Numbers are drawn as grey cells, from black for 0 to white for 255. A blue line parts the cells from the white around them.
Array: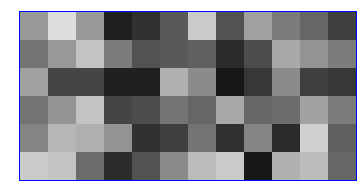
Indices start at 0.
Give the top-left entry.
153
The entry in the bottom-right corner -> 102
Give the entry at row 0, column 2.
153
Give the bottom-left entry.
202
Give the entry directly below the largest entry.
153
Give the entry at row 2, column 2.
69
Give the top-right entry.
63
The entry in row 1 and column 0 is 116
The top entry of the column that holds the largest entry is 221
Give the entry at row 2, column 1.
69
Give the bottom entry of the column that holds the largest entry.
195
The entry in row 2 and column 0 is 161

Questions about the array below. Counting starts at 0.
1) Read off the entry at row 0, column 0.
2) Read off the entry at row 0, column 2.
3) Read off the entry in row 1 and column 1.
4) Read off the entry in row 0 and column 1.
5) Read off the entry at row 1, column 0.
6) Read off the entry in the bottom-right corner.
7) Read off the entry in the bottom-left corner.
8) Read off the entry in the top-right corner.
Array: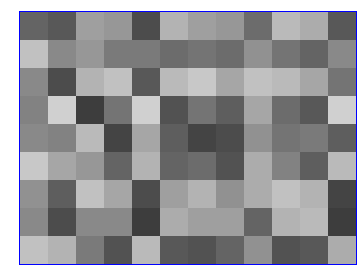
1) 100
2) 159
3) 137
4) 88
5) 193
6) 172
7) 193
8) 88

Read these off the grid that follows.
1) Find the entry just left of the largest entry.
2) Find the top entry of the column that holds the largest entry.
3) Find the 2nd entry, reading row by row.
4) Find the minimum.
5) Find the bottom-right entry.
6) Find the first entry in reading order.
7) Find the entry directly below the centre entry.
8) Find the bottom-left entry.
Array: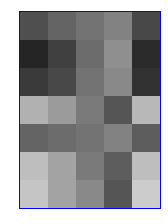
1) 85
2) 72
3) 100
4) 37
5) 204
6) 79
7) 115
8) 197

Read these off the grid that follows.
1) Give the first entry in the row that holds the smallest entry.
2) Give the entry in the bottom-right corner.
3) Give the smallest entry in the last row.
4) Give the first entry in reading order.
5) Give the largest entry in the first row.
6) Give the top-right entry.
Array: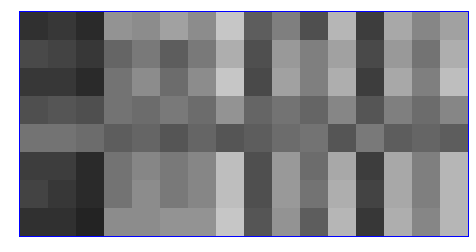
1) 48
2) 182
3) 35
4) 48
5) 198
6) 161

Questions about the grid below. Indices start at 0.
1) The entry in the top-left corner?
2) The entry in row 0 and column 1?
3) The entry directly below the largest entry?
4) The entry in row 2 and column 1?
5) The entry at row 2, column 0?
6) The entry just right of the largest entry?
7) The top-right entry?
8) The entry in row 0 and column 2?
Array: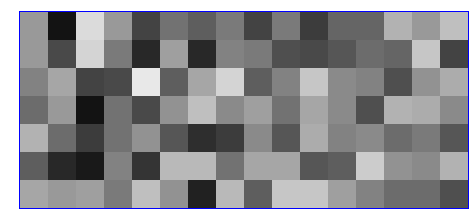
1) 153
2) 19
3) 73
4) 166
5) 130
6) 94
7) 191
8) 219

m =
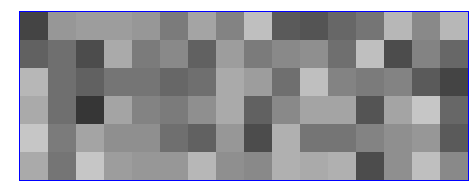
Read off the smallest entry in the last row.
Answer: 76
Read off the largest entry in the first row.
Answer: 191
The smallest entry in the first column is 68
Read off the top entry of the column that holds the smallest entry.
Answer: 157
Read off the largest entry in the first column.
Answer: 198
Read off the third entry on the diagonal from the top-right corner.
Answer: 131
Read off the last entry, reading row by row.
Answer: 137
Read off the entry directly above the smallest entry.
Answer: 97
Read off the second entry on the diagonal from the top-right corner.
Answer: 131
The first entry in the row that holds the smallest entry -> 170
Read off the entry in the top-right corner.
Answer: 183
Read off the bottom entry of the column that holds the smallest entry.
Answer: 198
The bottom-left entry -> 170
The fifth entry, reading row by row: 151
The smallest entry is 54
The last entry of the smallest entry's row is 103
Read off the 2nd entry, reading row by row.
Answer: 151

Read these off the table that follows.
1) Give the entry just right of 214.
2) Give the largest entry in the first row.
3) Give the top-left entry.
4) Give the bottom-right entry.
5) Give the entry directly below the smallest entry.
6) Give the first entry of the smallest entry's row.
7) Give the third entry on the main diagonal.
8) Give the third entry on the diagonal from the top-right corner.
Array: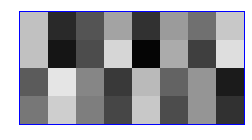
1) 5
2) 200
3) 193
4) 49
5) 186
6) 193
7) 134
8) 99

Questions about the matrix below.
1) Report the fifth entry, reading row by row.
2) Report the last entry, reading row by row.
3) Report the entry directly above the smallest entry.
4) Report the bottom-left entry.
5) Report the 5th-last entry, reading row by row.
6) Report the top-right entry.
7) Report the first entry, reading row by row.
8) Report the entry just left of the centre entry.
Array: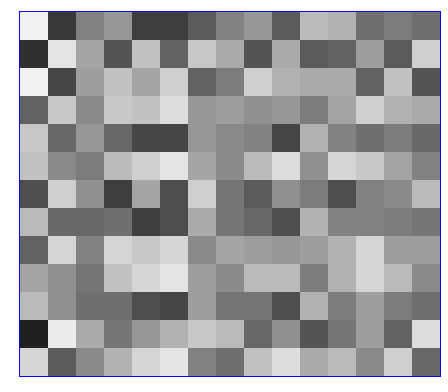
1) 62
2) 104
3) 186
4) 213
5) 170
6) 111
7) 241
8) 207
